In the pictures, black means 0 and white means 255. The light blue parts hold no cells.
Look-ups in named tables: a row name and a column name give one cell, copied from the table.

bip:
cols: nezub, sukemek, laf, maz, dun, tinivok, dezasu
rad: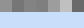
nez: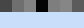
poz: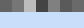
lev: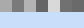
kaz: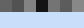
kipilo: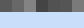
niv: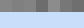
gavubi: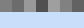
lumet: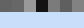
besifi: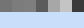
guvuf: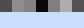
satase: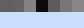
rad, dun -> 157
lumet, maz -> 19
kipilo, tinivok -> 85
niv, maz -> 109
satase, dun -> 92
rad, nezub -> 146
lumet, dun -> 123
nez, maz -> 4
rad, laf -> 131
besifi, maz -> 91
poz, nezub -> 99
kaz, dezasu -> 136
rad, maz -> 127
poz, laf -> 188

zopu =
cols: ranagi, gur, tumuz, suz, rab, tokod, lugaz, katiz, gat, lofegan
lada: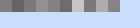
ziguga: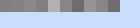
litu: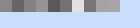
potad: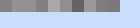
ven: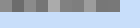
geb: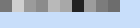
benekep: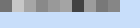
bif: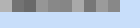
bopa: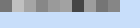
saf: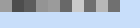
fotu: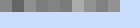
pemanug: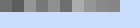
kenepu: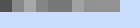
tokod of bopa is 162
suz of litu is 148
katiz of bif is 119
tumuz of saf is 92
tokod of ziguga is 134
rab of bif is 136
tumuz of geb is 155
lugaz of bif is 169
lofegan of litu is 166
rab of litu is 89
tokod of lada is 109
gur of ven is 108

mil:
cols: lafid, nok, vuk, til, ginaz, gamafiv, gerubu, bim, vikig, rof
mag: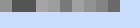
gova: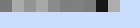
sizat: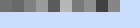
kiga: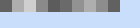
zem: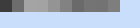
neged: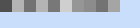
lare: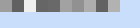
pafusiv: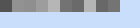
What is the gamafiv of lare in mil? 162
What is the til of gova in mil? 168
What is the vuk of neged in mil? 115
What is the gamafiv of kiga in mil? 106
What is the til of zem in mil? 163
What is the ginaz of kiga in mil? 92
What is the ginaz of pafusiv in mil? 182
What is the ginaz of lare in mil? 105
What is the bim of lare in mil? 173
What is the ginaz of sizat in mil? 91
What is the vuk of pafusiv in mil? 143
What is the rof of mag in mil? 106
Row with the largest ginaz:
pafusiv

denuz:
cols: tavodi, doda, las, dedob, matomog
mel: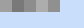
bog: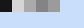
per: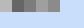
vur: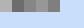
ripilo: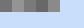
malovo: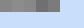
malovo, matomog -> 123
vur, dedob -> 151
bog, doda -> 213
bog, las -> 170
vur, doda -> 109
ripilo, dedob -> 104
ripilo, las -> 122
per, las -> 124
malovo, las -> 136
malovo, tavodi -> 134
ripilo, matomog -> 138
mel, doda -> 121
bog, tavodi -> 22
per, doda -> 102
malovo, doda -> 140
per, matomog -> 139
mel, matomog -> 144
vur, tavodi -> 179
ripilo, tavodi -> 115
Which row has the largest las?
bog

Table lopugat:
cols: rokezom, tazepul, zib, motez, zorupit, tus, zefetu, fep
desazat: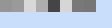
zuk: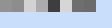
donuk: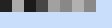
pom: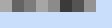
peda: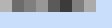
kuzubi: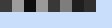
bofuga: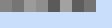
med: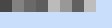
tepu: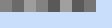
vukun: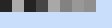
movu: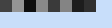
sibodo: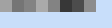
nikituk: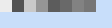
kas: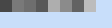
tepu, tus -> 160
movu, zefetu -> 29
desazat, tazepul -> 154
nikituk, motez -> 149
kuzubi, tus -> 125
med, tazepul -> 130
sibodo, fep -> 140
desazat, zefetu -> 121
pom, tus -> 58
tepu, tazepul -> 106
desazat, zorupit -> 69
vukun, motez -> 70
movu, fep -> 47
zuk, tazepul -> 141
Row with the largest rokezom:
nikituk

